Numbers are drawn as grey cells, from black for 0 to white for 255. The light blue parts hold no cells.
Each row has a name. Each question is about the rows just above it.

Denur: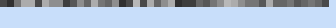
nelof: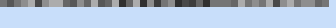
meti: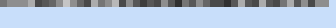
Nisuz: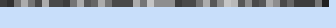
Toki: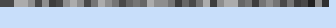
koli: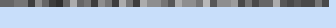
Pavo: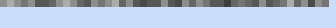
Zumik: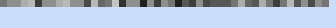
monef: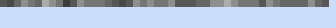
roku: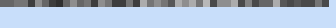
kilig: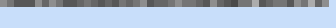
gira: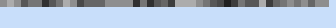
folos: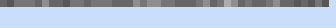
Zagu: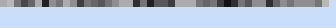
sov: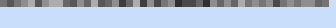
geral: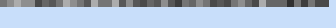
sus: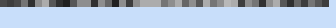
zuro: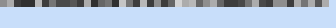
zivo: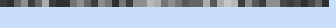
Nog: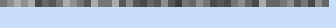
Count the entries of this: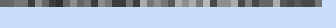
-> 46
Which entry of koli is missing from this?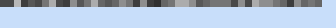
[156]
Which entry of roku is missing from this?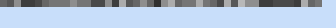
[130]

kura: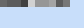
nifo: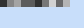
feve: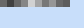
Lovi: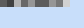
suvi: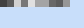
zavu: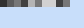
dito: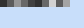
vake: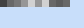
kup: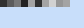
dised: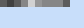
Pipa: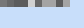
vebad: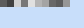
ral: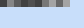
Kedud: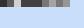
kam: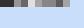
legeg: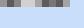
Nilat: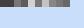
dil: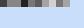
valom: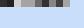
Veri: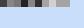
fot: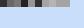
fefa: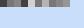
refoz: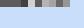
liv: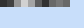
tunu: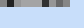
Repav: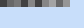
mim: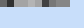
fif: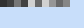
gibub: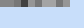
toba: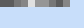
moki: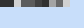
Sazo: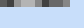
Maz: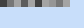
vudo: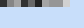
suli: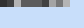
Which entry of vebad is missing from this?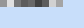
[180]
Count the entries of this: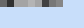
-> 9
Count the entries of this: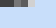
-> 5
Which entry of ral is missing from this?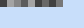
[80]
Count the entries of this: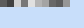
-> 10
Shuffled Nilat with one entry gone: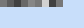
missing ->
[195]

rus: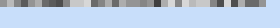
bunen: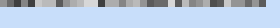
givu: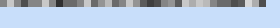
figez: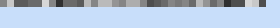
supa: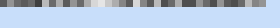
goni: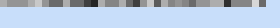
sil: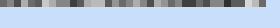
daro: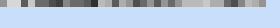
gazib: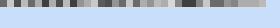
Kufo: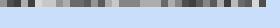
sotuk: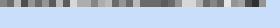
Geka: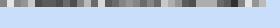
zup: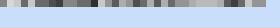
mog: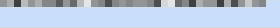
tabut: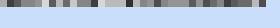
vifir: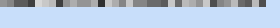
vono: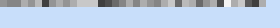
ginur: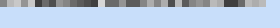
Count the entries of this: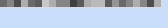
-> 23
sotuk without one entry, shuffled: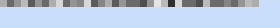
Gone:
[161]
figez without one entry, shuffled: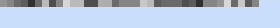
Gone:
[121]
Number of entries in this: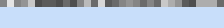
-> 32

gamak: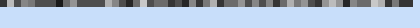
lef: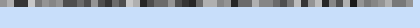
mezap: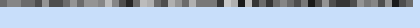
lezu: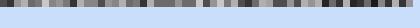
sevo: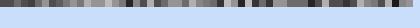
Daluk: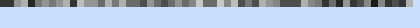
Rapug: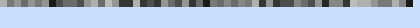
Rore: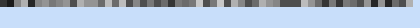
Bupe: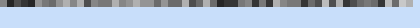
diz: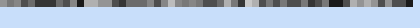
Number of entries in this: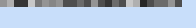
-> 26
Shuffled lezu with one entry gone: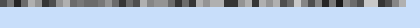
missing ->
[163]
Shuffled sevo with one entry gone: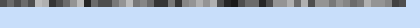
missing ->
[94]
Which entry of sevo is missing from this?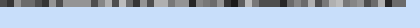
[65]
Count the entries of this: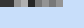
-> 9

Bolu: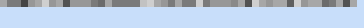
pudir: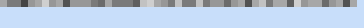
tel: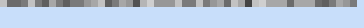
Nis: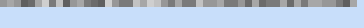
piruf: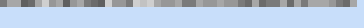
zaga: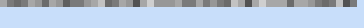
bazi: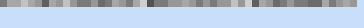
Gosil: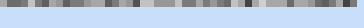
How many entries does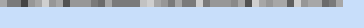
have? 49
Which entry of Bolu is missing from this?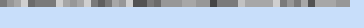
[137]
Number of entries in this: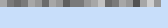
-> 23
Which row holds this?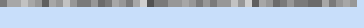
bazi
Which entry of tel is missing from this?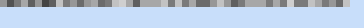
[181]

